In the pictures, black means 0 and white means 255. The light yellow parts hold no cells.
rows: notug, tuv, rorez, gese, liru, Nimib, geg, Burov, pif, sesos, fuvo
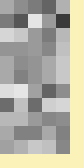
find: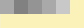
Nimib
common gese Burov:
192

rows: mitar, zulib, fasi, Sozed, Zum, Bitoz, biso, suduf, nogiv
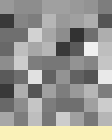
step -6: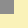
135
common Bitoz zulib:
84
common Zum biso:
125
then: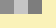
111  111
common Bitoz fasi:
111
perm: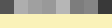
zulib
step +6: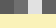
96  117  231  104

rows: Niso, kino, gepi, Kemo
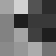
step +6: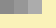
144  157  178
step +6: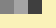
136  170  69
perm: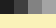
gepi
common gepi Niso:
164
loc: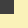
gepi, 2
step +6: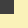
69

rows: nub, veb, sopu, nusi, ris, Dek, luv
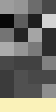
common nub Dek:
72
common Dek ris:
72
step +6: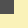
86
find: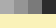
nusi

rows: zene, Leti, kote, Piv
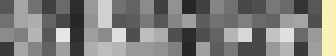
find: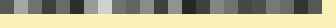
zene
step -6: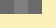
100  121  100
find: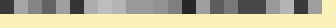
Piv
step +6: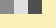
145  229  85
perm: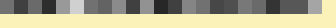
zene
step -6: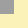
153

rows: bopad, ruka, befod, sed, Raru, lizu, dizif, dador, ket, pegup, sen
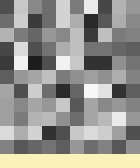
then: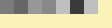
123  130
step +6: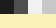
35  85  247  205

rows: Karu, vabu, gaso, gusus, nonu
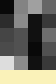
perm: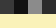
vabu
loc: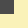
gusus, 0
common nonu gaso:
17

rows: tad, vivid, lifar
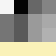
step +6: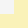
251
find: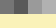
lifar

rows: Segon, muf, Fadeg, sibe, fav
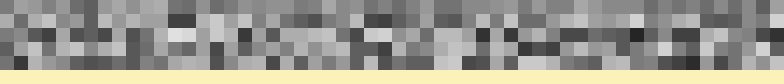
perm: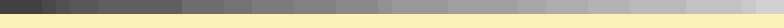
muf
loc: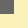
sibe, 13
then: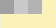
57  160
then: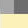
186  186

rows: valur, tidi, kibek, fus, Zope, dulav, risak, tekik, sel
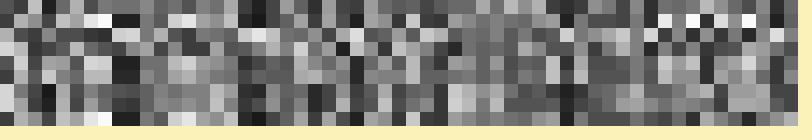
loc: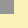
Zope, 35
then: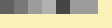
169  69
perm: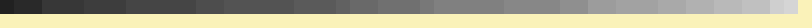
tekik

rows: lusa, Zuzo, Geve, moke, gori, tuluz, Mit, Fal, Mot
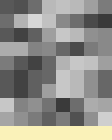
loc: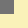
Fal, 3
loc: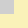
Mot, 7
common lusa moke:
123

